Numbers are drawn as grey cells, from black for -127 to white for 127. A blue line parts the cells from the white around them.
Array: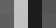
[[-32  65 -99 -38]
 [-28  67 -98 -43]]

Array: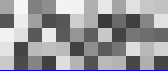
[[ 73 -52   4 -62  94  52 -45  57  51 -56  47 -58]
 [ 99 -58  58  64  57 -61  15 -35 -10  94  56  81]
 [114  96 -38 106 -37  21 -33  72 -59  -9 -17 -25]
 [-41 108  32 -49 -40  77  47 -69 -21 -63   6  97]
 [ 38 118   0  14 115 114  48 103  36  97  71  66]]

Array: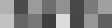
[[ 66 -25  -7 -64  92 -57  23 -31]
 [ 49 -52  27 -17  17 -55  -4  32]]

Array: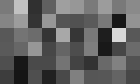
[[ -66 -106  -48  -94  -54    0  -41  -40  -27  -56]
 [ -48 -104  -53  -53  -11  -60  -77  -22    1  -45]
 [ -37  -24   23  -56  -26  -50   -1 -102  -57  -20]
 [ -39  -11  -19  -74   40  -73   -6  -97   88  -39]
 [   5   28  -75   23  -43  -46  -37   -6 -104   19]
 [  -5   65  -79  -31   31   23   -5   28   -6   10]]

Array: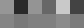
[[  5  -6   0   0  11  -4]
 [ 22 -86  20 -24  73 -60]]

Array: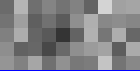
[[ 21   1  38 -15  17  -7  -3  68 -11   8]
 [ 14 -29 -24 -55 -22  15  27  35 -34  43]
 [  0  45 -26 -38 -75 -28  49  -9  46 -24]
 [-12  31 -32 -14 -36  15  47   8  13   6]
 [-20  53 -16   4 -12   2 -28  84  33  37]]

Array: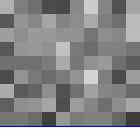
[[ -9  -8 -19 -63  23  -5   1   1 -25 -67]
 [-32  14  19  37 -49  27   5 -17  13  38]
 [ 43 -36 -26  14 -46 -15  33   6   0 -22]
 [-51  19  -7 -20  -5  19  83  -1 -52  27]
 [-16 -15 -15  -3  42  -8  17  26 -17 -36]
 [-40  21  24  17  66  -6 -18   1   0 -12]
 [ 31  14  26  26  17  18 -10  14   7  59]
 [-38  19   7  37   3  12  42  -2 -17  58]
 [ 47  -2 -16 -52 -55   8  76   5 -46  36]]

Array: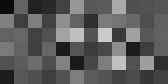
[[ -99  -39  -48  -65  -46   -2  -35  -43  -61  -52  -73  -62]
 [ -47  -36  -19  -50    2 -101  -56   -2   65  -46   30  -81]
 [  -5  -29  -64  -25 -101  -42  -67  -55   14 -100  -65  -31]
 [ -30  -25  -62  -46   34   63  -44   75  -68   32  -40  -30]
 [   0  -65   -1  -61   15  -29  -81   -4  -11  -23  -50  -31]
 [-117  -28  -94  -86  -62   22  -38  -36   42  -48  -46  -42]]
